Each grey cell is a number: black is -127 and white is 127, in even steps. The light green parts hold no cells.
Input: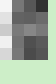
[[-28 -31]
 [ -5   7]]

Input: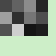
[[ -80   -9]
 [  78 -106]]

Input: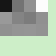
[[ 4 -3]
 [20 21]]

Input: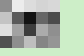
[[ -37 -109]
 [  34  -66]]

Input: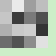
[[-67  -5]
 [ 73  78]]

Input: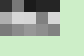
[[87 85]
 [11 23]]

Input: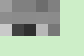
[[ 11  11]
 [-62 -80]]
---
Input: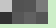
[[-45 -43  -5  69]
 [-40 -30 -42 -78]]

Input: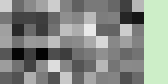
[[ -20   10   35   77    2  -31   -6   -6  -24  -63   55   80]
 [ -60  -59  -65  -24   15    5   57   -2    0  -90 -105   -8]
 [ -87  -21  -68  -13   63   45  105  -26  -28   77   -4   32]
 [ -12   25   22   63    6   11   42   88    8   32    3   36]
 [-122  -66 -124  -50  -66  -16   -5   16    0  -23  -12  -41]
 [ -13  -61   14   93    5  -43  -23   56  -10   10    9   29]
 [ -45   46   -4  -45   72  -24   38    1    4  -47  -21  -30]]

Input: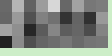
[[ 53 -29  28  87 -24  34  -8  -3 -22]
 [ 26 -46   1 -14 -76 -27 -78  25 -25]
 [ 15 -88 -36   6 -34 -25 -51   3  35]
 [ 11 -48 -26 -18  -8 -21 -11  -8 -94]]

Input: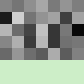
[[ -10   15   39   -5   20   -1    5]
 [  79  -10   19   34  -64   34 -100]
 [ -19  -59   65  -73   -7 -119   54]
 [  47  -68   56  -73  -14   -8    6]
 [  22  -17  -35   44  -35    1  -22]]

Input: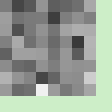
[[-57 -39  20 -33 -26 -16  40  -3]
 [-12  -5  -4 -65  -1  15   0  30]
 [-47  -6  18 -10  35  46  44  27]
 [ 42 -15   9 -21   8 -70  52   0]
 [ 32  32  29 -11  23 -36  50 -30]
 [-20 -26  17  -1  22  17  19  12]
 [ 20   5 -57 -27  15  13  77  50]
 [-21 -15 112  27  -7  10  37  25]]

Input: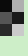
[[  47 -117]
 [-102  -42]
 [  74  -86]]

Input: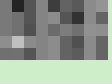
[[-91 -42   4 -66 -28 -38  11  20  -6]
 [-14 -42   4  12 -42 -77  11 -27  -6]
 [-14 -47   4 -20  -2 -15  17  14  -6]
 [ 64  11   4  12 -28 -47  11 -26  14]
 [-14 -42   4  12 -28 -35  11 -26 -15]]

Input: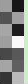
[[-105   29]
 [  32  -44]
 [ -98   38]
 [ 121   30]
 [ -39  -55]
 [ -32   37]
 [  58  -75]]
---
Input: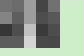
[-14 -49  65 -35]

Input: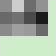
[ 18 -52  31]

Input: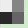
[  5 -86]

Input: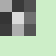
[-46  90 -68]

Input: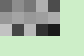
[-51  30  55]

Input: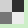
[-80  -9]

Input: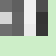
[-49 111 -28]

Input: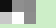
[ 10 125]

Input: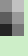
[ 65 -34]
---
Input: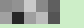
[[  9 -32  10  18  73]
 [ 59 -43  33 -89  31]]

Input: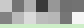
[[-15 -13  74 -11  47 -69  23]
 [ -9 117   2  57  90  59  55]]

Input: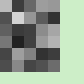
[[ 29  24  59 -66 -23]
 [-35 -76 -46  83  22]
 [ 12  38 -31 -68 -63]
 [ 26  51  -8 -94 -62]
 [-77 -66 -58  30   2]
 [-46 -19 -50   8 -57]]

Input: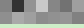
[[-13  31   3 -77  19  73   6]
 [ 21   1  15  41  31  12  17]]

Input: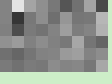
[[ 36 -54   3 100  36  15  -7 -42 -14]
 [ -7  54   3 -73  -7  14 -16  22  -9]
 [  4  49   0 -50  -5 -12   3  30  -2]
 [-10 -26  17  27   1  13   1  -7  39]
 [  3  13 -15 -25 -10   2   4  26  31]
 [ -8  39  -5 -14  -4  -7  12   4   7]]

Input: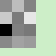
[[  61    3   12]
 [  -4  102   74]
 [   0   -7 -125]
 [  34   27    8]]
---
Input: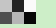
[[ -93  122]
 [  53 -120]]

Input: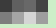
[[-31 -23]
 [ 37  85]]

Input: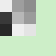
[[30 13]
 [55 27]]

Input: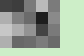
[[-66  -5]
 [  0 -20]]

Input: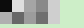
[[ 95  37]
 [-23  28]]

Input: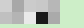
[[ 40  75]
 [ 52 105]]
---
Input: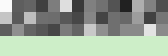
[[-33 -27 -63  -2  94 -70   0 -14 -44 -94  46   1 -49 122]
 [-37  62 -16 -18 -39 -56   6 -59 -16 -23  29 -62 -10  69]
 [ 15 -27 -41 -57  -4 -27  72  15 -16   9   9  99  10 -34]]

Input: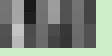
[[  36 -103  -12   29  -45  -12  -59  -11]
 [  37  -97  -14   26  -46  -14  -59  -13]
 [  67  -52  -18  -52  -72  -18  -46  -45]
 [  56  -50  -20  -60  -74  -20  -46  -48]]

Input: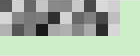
[[  81  -23   69    9    7   72  -54   89   80  -37]
 [   6   -7   -3  -80   82  -24   -1  -55   62   85]
 [ -42   -4 -103   40   48    6   42  -84   86   49]]

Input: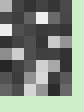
[[-59 -75 -61 -74 -53  54]
 [-65 -29 111 -22 -56 -54]
 [-47 -58 -69 -66 -73 108]
 [-60 -48 -73  74  20 -78]
 [ 77 -49 -64 -62 -77  13]
 [-62 -39  80  40 -78 -89]
 [-67  18  88 -67 -38 -45]
 [-51  84  20 -84 -23 -28]]

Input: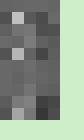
[[-25 -23 -23 -26 -27]
 [ 64 -38 -51 -22 -46]
 [-12  -9 -48 -46 -31]
 [-25  -3 -30 -37 -22]
 [ 54 -28 -57 -33 -44]
 [-24 -18 -28 -30 -23]
 [-28 -21 -25 -29 -23]
 [-25 -12 -29 -32 -23]
 [ -5   1 -63 -56 -35]
 [ 37  -8 -72 -51 -44]]

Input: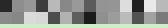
[[  14   23  -66   57    8   25  -36   20   21   93  -95  105   57  -87]
 [   7   90   87  -50   49  -33 -100   16   28   59  -45   34   -5   11]]
